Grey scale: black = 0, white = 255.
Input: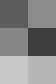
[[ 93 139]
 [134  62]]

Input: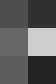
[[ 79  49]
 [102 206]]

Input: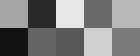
[[166  40]
 [ 18 101]]

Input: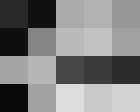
[[ 41  17]
 [ 15 133]]

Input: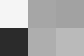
[[245 166]
 [ 43 174]]

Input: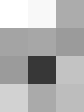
[[255 248]
 [164 167]]

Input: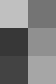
[[192 116]
 [ 55 144]]
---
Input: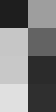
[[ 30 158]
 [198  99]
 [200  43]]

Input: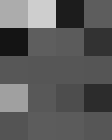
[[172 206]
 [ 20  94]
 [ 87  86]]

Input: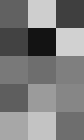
[[ 97 206]
 [ 66  19]
 [121 110]]

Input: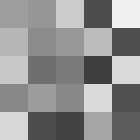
[[157 150]
 [182 139]
 [199 111]]

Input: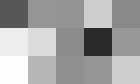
[[ 87 149]
 [237 219]
 [253 182]]

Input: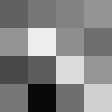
[[ 97 118]
 [148 237]
 [ 73  93]]
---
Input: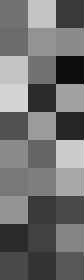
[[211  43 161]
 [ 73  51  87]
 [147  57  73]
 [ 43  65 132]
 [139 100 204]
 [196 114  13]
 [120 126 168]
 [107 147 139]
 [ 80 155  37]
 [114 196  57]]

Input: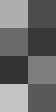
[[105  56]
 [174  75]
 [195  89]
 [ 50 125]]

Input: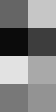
[[ 11  61]
 [120 147]
 [226 169]
 [101 198]]

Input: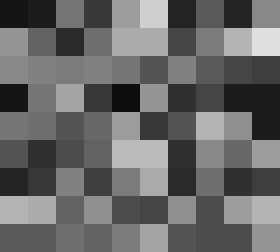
[[ 20  28 117  56 157 207  35  90  35 136]
 [ 84  48  76  98 186 186  48 136 104 157]
 [ 35  56 129  62 123 171  42 111  48  62]
 [ 90  90 111  98 123 164  84  76  76 149]
 [149  98  42 111 171 171  69 123 179 223]
 [117 111  84 104 157  56  84 179 143  28]
 [ 20 117 164  56  14 149  48  69  28  28]
 [136 129 123 129 117  84 129  90  69  62]
 [179 171  98 143  76  69 143  76 157 179]]

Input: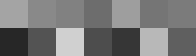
[[ 39  83 208  77  54 184  95]
 [164 137 129 109 158 117 123]]

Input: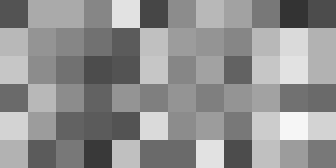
[[178  91 120  57 192 106 106 226  76 192 156 120]
 [198 140 113  76  83 198 134 162  98 198 226 178]
 [184 148 134 113  91 192 156 148 134 184 218 178]
 [211 156  98  91  83 218 140 156 120 204 246 211]
 [ 83 170 170 134 226  70 140 184 162 120  51  76]
 [106 184 140  98 148 127 148 127 148 162 113 106]]
